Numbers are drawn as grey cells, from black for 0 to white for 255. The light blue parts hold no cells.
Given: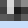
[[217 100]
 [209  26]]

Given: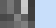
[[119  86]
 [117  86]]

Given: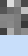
[[222 144]
 [108 117]]

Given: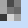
[[ 74 125]
 [118 104]]

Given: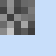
[[147  76]
 [141  64]]

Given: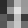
[[ 97 183]
 [154 225]]

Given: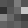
[[ 78 124]
 [ 86 104]]

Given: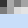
[[169 125]
 [166 219]]

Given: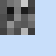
[[114 128]
 [ 19 122]]
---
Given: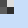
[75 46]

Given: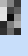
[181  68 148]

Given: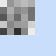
[233 174 108 158 236]

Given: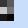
[ 54 116]

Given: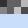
[50 95]

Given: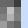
[104 193 128]

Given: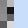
[132  23]

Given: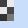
[64 71]
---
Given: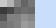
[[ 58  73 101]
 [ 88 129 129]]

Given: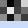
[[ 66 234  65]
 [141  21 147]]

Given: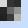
[[ 38 102 146]
 [ 33  59 180]]

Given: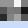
[[ 86 122 119]
 [ 42 131 162]]

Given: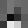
[[ 96 118  74]
 [103  12  46]]

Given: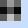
[[ 13  80   5]
 [ 92 192 115]]
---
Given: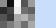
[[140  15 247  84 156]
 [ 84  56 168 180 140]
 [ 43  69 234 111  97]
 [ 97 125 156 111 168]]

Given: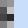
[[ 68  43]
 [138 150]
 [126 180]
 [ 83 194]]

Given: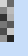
[[148  37]
 [119  89]
 [212 105]
 [ 50 175]
 [134 187]
 [ 76 200]]

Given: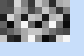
[[100  11 155 246 100  11 140 246 112  11]
 [198  43  27 169 246 140  11  43 214 246]
 [ 84  72 214 128  56 198 155  43 169 182]
 [ 84  84 182 155  72 112 198 140  56 128]
 [ 72 100 128 169 198 198 155 112  84  72]
 [ 27 214 155  27 198 182  27 182 198  27]]

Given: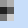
[[ 32  88]
 [149 176]
 [119 206]]

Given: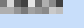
[[175 175 149 121 161 149 137 201 189]
 [121 216  90  64 228 106 175 137  64]]

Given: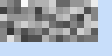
[[133  53 133  80 117 133  92 177 162 193  92 207 177  92]
 [117  92 177 207 177 162 193 117  92  80 133 104 193 207]
 [ 65 117  92 133 149  65 162 193 149 162 207 193  80 133]
 [162 133 104 251 162 177 177 207 104 104 149 149 177 235]
 [207 149 149 149 162  92 117 104 177 193 117  65 193 133]
 [133 220 162  65  80  80 177 133  80 117 149 104 117 117]]
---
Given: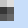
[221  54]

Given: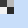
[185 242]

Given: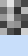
[ 69  47 198  64]

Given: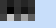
[48 19 82]

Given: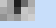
[171 199 153]

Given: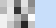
[138 202 185 200]

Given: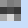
[131  70 171]

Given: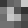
[200  82 199 114]
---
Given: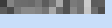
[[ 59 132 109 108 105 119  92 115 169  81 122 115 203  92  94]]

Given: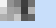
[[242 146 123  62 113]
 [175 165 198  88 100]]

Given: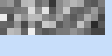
[[140 153 101 183 188 108 129  54 139 162 182 168  98  88 124]
 [236  79 188 146 188 186 138 118 161 120  90 115 173 141  70]
 [ 92 187 177  99 238 111  86  97 120 121 146 127 101  68  67]]

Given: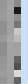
[[150 163 138]
 [155 163 143]
 [145 162 200]
 [143 164 160]
 [148 162 100]
 [156 161 217]]

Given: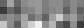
[[100 163 103 139 150 152 126 141 140 118 137 124]
 [127 140 126 164 111 135  98 161 204 142 158 115]]

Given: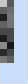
[[199  90]
 [ 32 117]
 [ 72  72]
 [138  23]
 [120  97]]

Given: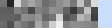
[[117  38 215 144 165 143 108 120 141 154 121 194 119 217]
 [ 99  98  94 142 136 149 103 115 212  83 101 184 162  62]]
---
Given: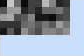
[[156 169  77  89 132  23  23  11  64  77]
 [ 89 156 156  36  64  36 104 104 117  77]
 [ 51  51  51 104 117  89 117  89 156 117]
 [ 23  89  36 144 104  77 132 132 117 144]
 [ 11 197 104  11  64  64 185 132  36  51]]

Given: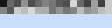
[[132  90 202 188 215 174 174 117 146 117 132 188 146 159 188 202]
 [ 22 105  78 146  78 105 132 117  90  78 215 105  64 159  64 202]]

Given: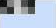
[[105  49 205 161  89]
 [ 18 130 191  77  33]]

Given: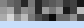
[[171 214 143 187 119  77  53  10 104 104 143  65]
 [155 171  90 143 131  38 155 119 155  23  65 187]
 [131 104  90  38 119  38  77  90 104  53  65  23]]

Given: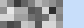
[[214 214 159 159 113  98 113 199 129]
 [186 129  58  98 129 186 159 144 113]
 [144 230 173 173  86  98 214  45 144]
 [113  73  86 199 186  86 214 214 159]]

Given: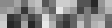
[[205  39  54 164  39  84 231 178  84  54  98 193 123 178 193  98]
 [193  54  69 123  69  98 218 150 110  69  98 150 123 164 164 110]
 [150 164 138  54 138 178 138  98 231 178 150  69 123  69 138 178]
 [138 138 164 110 178 193  84 123 205 205 193  84  84  39 150 193]]

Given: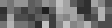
[[133 117 148 148  93 105 148 133 193 164  93  62  47 164 133  77]
 [117 179 117 117  93  47 193  62 133 193 133 148 179 105  77  77]
 [ 62 164  77  77  62  93 105  62 148 133 164 133  62  77 179  77]
 [ 47 117  93  62  93  77  31  93 179 164 164  47  47 105 179 105]]
